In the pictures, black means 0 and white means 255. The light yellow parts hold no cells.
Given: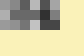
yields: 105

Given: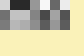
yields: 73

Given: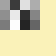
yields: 233

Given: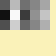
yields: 59

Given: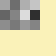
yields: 132

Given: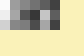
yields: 55

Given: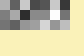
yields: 138

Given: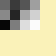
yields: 37
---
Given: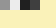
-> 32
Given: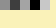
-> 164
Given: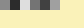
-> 222
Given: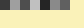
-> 78
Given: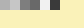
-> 126
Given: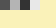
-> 51
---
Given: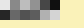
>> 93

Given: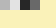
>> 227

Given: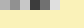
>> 60

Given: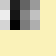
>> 3

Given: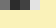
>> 44

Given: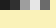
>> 158

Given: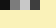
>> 124

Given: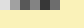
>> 131

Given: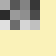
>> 108
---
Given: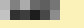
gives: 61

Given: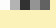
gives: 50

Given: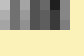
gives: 144

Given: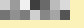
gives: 125

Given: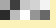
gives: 253

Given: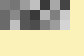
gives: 86

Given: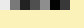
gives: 34
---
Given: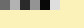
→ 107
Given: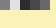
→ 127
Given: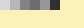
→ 216
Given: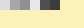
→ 221
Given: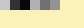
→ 199
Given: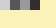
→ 207
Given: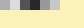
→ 175
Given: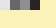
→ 228
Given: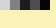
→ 212
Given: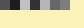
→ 81
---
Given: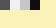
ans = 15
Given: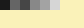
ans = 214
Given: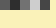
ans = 70
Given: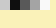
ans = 249
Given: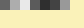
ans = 153
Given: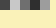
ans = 157
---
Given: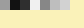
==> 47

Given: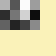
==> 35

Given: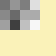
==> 106

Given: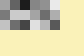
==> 69

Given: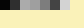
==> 47

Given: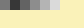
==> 99

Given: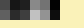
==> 13
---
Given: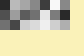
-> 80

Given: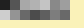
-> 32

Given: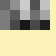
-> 124

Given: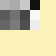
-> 90

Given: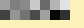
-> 160

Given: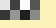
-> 230

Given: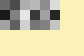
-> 25
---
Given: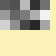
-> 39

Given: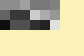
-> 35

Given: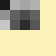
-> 44

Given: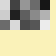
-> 86

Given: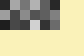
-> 51

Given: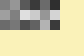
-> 179

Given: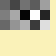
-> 58

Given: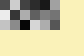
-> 173

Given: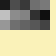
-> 87

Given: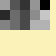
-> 178
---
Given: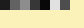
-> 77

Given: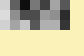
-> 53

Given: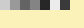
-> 58

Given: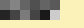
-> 204

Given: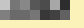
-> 97

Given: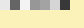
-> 56
